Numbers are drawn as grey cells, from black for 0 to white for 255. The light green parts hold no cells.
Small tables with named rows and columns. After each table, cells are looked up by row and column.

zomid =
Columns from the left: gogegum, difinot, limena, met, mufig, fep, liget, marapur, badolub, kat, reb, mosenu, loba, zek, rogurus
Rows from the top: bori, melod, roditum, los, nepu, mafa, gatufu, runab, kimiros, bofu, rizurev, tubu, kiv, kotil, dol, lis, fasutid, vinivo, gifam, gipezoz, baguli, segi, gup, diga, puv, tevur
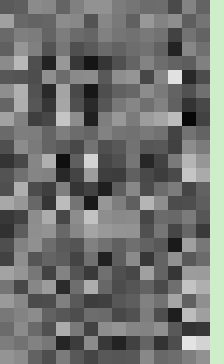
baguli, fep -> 110
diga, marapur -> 141
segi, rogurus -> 143
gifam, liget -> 112
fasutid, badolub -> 148
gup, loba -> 30
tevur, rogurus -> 145
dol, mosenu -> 142
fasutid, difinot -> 93
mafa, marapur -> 89
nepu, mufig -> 152
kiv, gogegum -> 83
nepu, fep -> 55
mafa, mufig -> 108
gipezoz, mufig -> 131
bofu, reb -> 121
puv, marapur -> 56
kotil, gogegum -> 79

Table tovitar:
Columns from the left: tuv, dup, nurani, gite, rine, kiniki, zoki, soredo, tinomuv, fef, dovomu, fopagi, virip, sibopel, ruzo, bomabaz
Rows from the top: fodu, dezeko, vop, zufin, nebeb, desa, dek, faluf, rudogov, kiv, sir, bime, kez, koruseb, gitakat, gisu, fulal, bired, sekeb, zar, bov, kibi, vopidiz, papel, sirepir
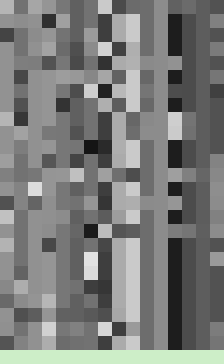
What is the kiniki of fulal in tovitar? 102
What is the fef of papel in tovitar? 154
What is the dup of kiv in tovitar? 162
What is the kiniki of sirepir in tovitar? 112
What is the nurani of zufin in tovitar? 145
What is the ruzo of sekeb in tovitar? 93
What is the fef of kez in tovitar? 77
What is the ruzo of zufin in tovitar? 93
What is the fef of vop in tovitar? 202

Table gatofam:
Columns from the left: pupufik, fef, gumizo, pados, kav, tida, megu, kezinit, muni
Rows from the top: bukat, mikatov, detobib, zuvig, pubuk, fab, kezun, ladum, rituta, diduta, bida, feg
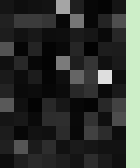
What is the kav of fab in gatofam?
15
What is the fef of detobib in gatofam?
18
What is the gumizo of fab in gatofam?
28
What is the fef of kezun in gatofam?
10
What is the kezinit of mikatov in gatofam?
36
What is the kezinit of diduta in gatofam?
44
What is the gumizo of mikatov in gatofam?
59
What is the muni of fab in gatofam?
14
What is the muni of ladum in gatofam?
66
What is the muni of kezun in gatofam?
25
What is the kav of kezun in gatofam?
11
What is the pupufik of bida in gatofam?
32
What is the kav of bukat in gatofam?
165
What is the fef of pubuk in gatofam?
40
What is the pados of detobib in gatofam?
13
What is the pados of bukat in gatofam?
19
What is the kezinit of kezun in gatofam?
9

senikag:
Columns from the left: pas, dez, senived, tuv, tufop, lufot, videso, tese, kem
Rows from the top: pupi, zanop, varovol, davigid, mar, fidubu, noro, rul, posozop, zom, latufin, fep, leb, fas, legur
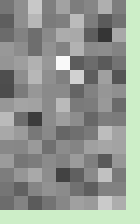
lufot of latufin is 132
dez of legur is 131
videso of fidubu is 94
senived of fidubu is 183
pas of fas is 117
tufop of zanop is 127
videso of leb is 138
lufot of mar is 92
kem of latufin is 163
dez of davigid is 141
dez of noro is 123
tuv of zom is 137
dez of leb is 150
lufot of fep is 155
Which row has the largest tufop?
mar

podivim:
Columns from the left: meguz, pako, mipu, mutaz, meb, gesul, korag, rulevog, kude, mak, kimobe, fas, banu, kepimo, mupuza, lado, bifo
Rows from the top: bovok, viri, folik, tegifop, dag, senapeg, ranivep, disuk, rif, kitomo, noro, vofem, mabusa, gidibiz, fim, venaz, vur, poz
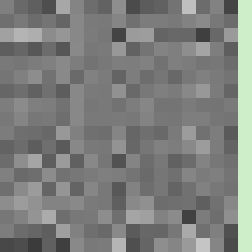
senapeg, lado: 122
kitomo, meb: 152
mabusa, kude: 125
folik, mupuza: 63
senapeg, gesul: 106
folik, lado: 104
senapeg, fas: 118
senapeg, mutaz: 114
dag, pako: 118
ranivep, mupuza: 152
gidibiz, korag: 134
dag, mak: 125
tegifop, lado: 126
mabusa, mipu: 110
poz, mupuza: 197

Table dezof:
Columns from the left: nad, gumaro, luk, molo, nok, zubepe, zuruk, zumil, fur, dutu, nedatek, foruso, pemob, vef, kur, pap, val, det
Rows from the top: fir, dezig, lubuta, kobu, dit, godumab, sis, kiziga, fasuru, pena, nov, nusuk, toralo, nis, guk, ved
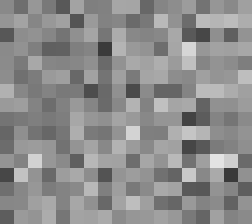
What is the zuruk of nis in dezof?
184
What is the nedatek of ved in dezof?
152
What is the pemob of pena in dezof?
176
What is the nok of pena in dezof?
118
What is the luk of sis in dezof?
121
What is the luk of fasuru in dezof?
127
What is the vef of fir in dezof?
156
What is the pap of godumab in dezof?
148
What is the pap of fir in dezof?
150
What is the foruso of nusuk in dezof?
147
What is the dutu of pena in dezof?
211
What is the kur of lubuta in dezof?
71

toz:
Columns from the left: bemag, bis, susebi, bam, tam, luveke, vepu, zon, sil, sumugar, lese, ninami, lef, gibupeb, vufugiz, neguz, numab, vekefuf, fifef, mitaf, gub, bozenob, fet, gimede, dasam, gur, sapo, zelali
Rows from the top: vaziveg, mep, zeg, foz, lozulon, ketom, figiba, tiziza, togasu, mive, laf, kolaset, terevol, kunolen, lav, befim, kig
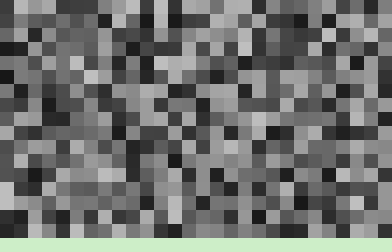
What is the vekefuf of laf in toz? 153
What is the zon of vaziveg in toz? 128
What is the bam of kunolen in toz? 172
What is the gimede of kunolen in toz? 89
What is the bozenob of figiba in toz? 167
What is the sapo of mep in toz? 105
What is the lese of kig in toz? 145
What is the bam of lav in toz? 97
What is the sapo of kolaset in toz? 80
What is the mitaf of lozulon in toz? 61
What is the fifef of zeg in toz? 55

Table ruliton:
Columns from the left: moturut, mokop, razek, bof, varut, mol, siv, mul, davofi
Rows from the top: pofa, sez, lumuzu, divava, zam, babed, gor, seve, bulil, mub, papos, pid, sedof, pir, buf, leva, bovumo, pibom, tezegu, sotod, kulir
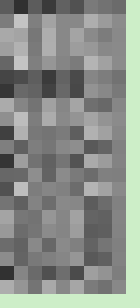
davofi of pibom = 128
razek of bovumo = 117
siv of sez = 174
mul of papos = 100
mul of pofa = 114
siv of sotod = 159
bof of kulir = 169
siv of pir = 180
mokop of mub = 177
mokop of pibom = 98
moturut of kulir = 173

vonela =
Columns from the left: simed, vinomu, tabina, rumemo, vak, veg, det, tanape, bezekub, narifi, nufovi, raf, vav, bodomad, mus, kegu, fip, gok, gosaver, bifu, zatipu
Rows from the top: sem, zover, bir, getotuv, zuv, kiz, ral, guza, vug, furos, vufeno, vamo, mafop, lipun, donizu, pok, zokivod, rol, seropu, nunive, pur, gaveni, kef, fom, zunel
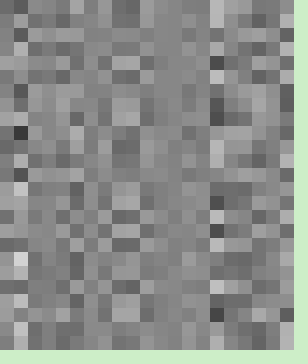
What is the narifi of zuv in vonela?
166
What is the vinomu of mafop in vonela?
83
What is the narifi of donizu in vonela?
167
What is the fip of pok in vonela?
141
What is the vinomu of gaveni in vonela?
188
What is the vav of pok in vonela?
127
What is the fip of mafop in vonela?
147
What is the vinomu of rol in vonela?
112
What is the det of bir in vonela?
130
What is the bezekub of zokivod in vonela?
162
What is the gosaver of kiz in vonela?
99
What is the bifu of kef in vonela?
150
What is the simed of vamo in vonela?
127
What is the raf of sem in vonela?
140

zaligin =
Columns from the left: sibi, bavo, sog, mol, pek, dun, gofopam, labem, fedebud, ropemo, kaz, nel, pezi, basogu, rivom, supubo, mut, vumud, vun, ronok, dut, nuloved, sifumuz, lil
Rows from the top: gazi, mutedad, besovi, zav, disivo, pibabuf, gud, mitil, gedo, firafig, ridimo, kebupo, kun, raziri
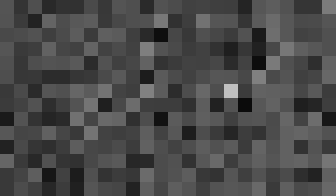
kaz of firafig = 94
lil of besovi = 80
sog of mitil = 82
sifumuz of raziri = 78
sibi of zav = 85
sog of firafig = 71
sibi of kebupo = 101
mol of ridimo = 47
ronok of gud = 96
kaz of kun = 107
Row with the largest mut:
gud

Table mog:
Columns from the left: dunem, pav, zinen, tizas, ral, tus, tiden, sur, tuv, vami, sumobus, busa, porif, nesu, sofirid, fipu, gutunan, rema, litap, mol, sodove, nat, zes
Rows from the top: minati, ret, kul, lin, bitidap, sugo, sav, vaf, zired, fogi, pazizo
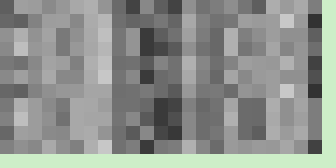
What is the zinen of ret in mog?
130
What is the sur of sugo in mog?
199
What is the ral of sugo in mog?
136
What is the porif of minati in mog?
67
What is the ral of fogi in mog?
136
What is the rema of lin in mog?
117
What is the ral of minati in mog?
151
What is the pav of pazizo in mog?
144
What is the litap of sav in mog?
142
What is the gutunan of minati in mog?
142
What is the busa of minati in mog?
94

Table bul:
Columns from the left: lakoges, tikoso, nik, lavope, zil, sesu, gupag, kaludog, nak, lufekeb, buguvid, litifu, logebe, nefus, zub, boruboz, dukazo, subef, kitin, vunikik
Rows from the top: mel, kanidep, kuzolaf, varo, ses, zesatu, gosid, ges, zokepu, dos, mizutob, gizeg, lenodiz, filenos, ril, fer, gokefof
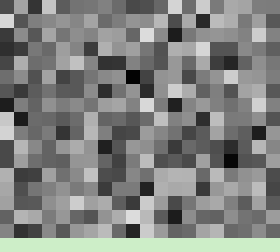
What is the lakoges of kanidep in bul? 215
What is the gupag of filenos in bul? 137
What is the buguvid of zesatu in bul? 67
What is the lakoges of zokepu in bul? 200
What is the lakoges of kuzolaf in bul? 58
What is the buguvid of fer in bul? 185
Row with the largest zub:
varo

